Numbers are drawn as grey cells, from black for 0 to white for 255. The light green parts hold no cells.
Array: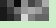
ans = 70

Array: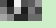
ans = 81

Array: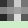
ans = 102

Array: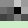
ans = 139

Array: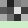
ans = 33

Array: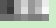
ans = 152
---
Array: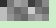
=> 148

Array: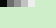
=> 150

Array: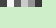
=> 203

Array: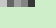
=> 161

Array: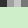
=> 161

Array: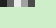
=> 235

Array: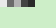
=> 179

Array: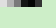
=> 20
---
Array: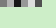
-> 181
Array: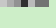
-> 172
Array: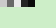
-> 104
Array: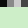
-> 137
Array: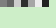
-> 100
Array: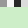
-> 247
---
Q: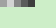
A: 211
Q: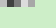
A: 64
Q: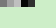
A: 162
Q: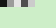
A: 155
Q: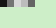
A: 116
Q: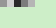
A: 210
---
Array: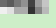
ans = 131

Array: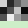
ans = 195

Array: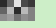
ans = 185

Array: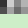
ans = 107

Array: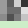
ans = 108

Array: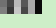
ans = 170

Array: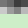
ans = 130

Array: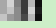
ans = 211
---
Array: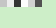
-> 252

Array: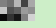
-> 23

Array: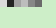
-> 189

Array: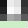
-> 167

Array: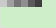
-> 143

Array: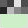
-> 185

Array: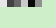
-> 201

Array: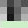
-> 24

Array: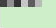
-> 198

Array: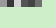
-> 84
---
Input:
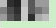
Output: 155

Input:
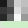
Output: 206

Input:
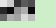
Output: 91

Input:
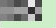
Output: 232

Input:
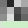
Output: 207

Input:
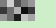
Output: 125

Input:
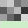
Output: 117

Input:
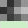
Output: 102
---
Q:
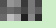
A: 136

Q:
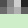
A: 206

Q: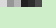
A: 181

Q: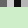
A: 17

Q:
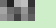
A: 179

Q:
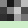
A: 104
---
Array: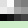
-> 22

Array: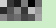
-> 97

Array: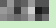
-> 123

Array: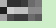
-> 76

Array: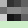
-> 21

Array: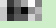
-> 47

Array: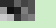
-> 186
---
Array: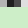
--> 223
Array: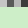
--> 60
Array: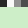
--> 77
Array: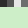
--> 109
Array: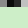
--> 192
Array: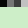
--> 193
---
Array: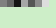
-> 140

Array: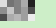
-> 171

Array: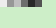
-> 40

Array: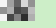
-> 215

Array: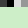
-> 222

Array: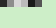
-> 26

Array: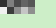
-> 100
